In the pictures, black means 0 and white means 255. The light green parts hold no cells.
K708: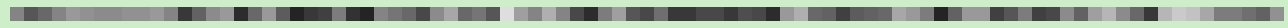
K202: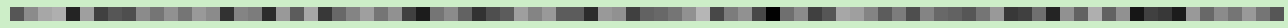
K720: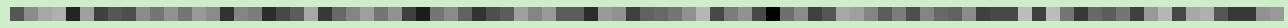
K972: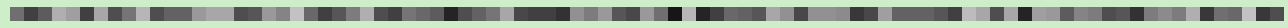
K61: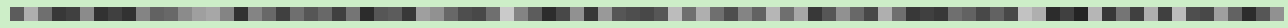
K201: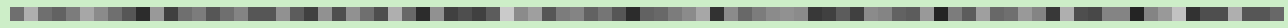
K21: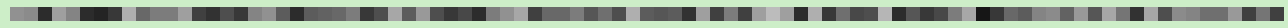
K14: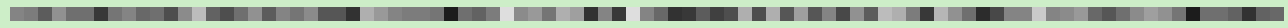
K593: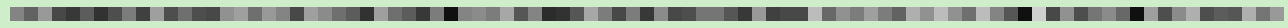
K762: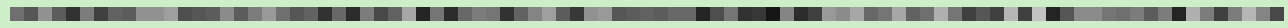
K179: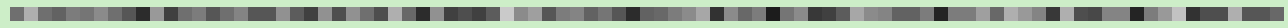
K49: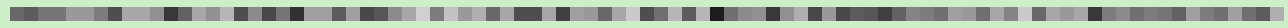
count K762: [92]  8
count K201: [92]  5
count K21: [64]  6
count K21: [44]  6
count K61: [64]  8
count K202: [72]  2
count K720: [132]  5

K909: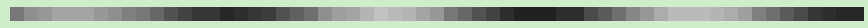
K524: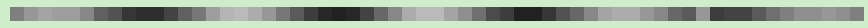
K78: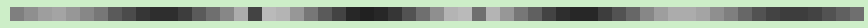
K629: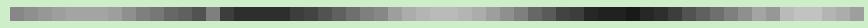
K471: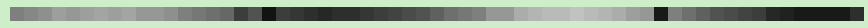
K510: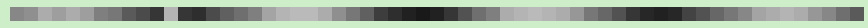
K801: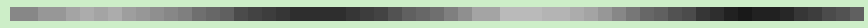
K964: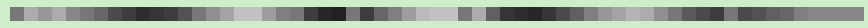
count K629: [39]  2
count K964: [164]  2
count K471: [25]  5
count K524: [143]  4
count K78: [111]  4

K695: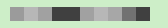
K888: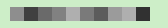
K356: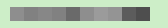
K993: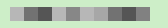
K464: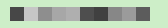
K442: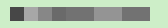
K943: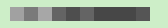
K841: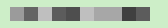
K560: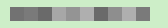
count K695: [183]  2
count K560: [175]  2
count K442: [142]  0
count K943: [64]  0
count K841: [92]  2

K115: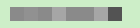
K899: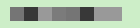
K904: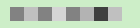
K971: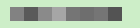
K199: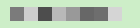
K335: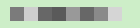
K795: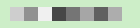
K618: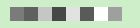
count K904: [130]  3
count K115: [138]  4
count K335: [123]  1
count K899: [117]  2
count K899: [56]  2
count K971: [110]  1

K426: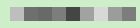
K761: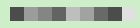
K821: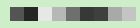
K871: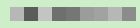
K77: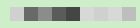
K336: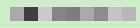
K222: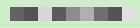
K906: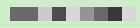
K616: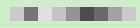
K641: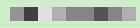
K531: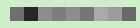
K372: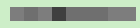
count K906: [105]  3
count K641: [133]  3
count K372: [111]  4
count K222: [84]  2

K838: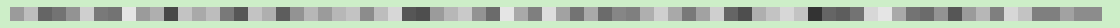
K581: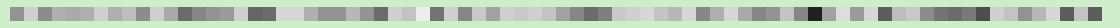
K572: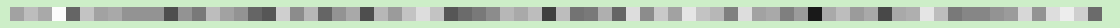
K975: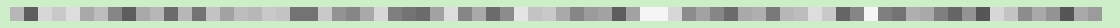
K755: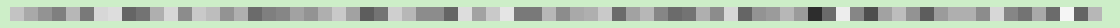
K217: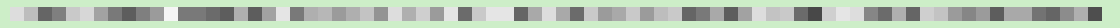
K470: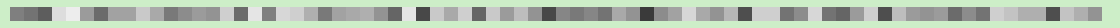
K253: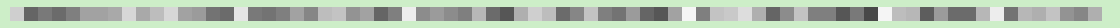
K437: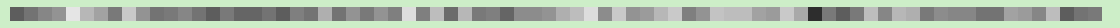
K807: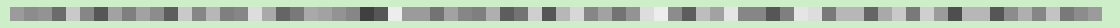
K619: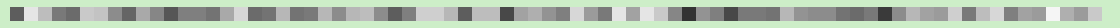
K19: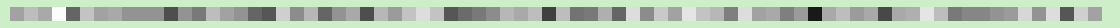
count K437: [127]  5
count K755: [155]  3
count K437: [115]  9
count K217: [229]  5
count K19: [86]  3
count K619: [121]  7
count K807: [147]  3

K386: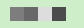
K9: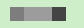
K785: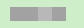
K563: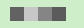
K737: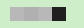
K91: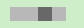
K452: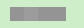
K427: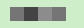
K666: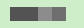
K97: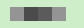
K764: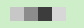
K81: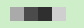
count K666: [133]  0
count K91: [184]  3
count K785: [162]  3
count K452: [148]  3

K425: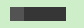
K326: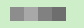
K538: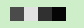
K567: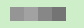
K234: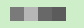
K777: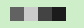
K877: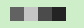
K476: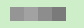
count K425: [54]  3
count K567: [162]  1

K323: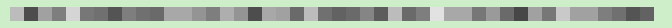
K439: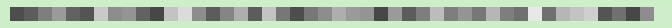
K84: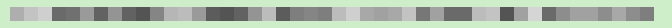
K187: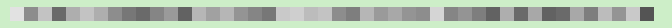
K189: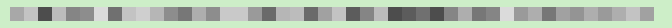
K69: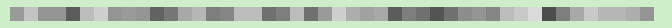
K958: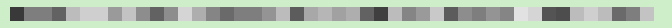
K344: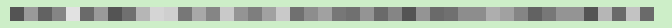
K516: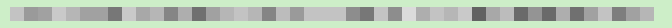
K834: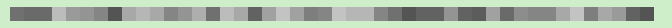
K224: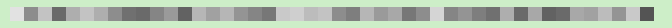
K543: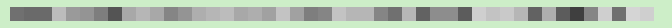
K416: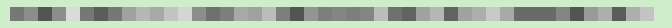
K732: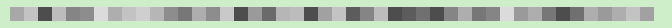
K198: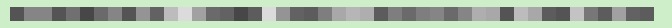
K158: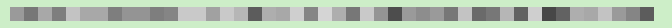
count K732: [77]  6
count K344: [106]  5
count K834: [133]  6
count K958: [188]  5
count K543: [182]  6
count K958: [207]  3
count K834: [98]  5

